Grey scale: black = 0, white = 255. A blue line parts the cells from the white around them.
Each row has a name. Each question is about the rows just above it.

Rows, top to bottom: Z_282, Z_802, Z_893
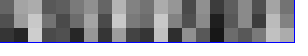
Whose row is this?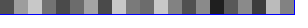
Z_802
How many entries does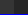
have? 2

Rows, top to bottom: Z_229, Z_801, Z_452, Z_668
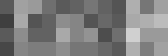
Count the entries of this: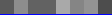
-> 8
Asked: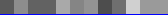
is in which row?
Z_452
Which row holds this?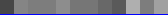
Z_668
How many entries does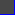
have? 1

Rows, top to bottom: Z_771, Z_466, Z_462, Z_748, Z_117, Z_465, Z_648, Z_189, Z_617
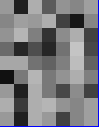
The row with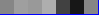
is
Z_466
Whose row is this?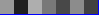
Z_648
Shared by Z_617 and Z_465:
[174]
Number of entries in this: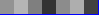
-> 7
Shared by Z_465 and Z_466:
[174]

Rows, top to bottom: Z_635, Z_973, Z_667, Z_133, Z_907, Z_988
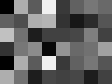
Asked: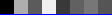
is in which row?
Z_907
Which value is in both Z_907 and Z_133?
[119]
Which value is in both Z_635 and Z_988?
[174]

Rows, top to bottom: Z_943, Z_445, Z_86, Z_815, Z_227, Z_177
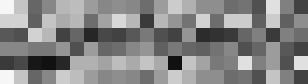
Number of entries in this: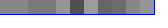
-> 11
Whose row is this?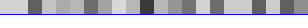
Z_445
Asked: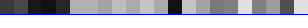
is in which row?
Z_227
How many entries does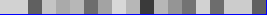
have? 19
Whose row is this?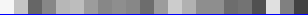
Z_943

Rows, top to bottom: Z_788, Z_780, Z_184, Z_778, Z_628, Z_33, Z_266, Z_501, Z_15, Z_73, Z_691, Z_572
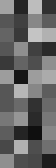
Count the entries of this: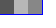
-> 3
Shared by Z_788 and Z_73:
[36]
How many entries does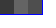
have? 3
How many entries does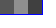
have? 3
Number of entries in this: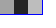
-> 3

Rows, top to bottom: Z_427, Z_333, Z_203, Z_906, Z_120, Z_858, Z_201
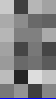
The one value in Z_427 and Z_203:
[182]
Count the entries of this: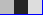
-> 3

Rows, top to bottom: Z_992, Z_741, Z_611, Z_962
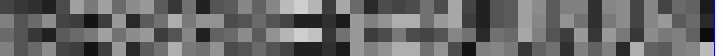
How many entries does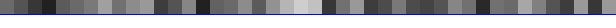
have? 44
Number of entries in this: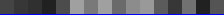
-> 16
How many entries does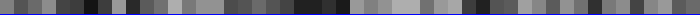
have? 50
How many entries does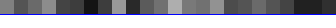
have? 24
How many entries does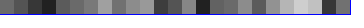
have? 25
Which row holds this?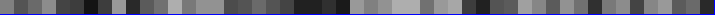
Z_741
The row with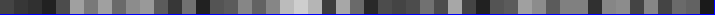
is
Z_992

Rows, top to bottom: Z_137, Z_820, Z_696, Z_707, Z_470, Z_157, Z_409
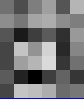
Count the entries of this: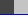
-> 2
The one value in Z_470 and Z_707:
[69]

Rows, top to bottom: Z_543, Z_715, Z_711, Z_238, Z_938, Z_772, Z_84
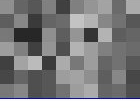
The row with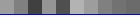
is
Z_238
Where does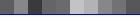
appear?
Z_715
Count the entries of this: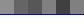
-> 6
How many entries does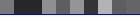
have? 10
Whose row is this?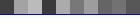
Z_938

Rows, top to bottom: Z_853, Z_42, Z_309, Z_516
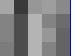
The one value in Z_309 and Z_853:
[151]
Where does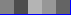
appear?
Z_309
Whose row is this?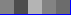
Z_42

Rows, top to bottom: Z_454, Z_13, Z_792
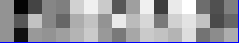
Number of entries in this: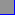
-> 1
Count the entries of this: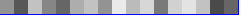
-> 17
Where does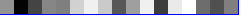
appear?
Z_454
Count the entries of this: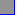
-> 1
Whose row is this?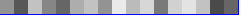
Z_13

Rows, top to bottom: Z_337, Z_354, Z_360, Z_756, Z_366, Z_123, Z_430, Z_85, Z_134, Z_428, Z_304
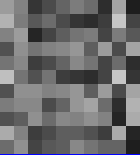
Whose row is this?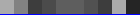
Z_428
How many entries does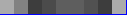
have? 9
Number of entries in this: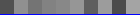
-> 10
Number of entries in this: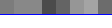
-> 8
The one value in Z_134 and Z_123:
[81]
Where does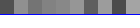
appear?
Z_756

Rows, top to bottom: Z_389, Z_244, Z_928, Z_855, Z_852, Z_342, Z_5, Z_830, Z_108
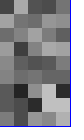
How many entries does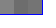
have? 3
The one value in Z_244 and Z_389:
[116]

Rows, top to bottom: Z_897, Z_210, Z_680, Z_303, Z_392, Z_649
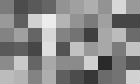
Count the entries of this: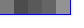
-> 5
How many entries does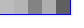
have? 5

